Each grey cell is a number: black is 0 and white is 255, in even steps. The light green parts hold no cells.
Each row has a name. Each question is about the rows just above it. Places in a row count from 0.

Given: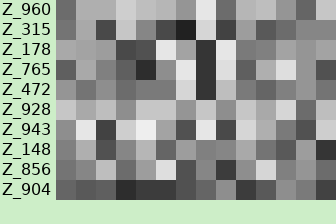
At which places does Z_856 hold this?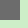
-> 3 13
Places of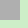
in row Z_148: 1
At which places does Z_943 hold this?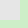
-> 1 7
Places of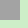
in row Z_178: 1 6 11 13
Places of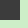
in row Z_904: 4 5 9
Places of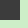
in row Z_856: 8

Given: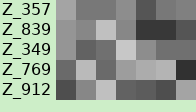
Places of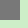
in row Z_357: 1 2 5
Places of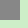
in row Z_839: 1 3
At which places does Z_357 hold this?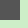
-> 4
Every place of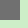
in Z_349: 2 5 6
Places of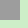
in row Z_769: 3

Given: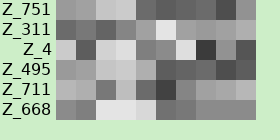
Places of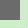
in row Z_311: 0
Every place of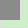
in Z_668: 0 7 8 9
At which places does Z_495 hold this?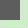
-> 5 9
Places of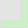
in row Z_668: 2 3

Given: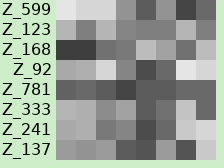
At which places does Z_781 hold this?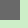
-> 1 6 7
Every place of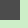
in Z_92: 4
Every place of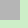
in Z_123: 0 2 6
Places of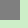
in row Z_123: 1 4 5 7
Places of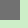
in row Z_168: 2 6

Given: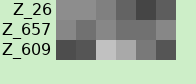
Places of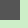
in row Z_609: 1 5
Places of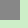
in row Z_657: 0 2 5
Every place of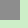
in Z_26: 0 1
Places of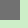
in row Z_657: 1 3 4
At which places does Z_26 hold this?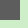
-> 5

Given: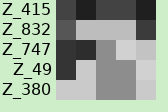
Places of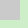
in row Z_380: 0 1 4
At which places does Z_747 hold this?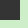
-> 0
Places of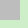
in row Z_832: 1 2 3
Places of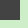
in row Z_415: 0 2 3
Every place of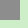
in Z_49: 2 3
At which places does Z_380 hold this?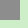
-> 2 3

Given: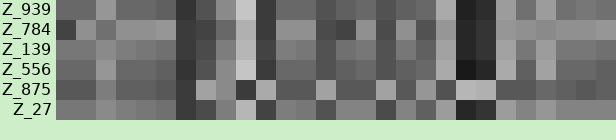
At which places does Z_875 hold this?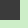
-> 6 9
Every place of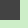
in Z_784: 0 7 14

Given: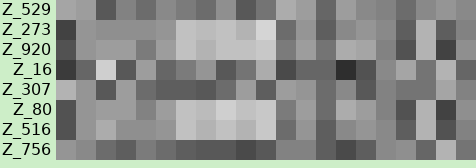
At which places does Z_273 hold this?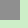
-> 2 3 4
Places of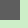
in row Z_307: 5 6 10

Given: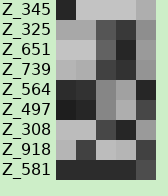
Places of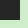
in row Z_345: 0
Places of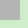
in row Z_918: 0 3
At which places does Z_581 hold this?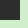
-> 0 1 2 3
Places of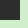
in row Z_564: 0
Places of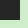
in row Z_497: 1

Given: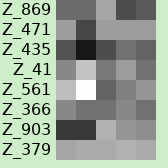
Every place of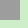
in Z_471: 0 2 3 4
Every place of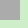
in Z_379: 1 2 4
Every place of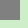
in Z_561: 3
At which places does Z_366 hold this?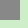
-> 0 3
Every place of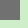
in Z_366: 1 2 4
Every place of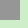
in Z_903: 3

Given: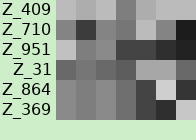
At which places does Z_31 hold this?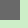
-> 0 2 6
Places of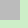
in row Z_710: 4
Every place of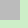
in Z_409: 0 2 5 6
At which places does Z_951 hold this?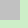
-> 0
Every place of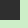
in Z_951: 5
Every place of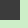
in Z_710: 1

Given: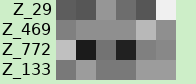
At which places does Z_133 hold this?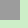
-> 1 4 5
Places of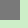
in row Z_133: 0 2 3
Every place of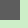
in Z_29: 0
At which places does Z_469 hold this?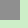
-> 1 2 3 5

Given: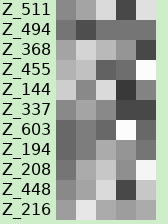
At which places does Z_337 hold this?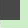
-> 3 4
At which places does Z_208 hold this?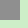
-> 3
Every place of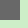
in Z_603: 0 2 4
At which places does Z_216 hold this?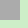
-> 2 4
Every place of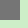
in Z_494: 0 2 3 4

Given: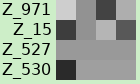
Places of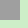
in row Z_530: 1 2 3
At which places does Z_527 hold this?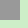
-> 0 1 2 3
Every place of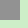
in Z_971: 1
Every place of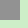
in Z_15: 1

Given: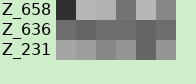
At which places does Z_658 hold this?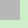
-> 1 4
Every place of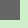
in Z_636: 1 4
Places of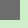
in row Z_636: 0 2 3 5

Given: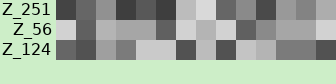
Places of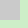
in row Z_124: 4 5
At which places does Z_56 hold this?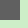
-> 1 5 9
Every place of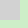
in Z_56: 0 6 8 13
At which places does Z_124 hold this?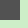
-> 1 6 8 13
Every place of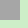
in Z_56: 3 4 11 12
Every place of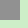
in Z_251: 2

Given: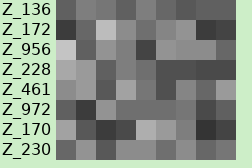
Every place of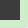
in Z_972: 1
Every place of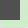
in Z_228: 5 6
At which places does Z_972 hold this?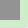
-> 2
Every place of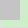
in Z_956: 0
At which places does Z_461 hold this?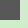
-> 2
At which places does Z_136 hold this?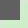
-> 0 3 7 8
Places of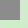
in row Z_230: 3 4 6

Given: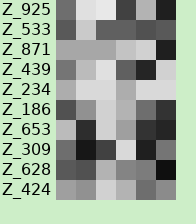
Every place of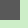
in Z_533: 0 5
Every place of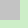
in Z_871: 3
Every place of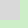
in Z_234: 1 2 4 5

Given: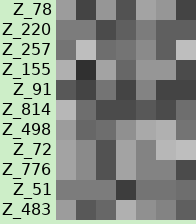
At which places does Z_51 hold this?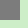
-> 0 1 2
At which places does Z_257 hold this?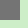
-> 0 3
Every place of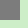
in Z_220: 0 1 4
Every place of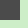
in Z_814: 2 3 5
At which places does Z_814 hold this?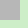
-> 0
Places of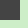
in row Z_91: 1 3 5 6
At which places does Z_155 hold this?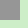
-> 4 5

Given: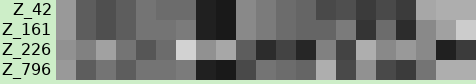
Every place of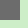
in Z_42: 5 6 11
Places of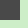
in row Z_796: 9 14 16
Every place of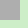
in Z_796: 13 19 20

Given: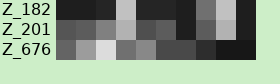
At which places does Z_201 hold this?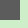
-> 1 5 7
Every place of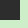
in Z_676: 7
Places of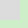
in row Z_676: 2
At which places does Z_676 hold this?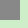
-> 4
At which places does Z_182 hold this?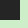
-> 2 4 5
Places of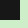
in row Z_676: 8 9

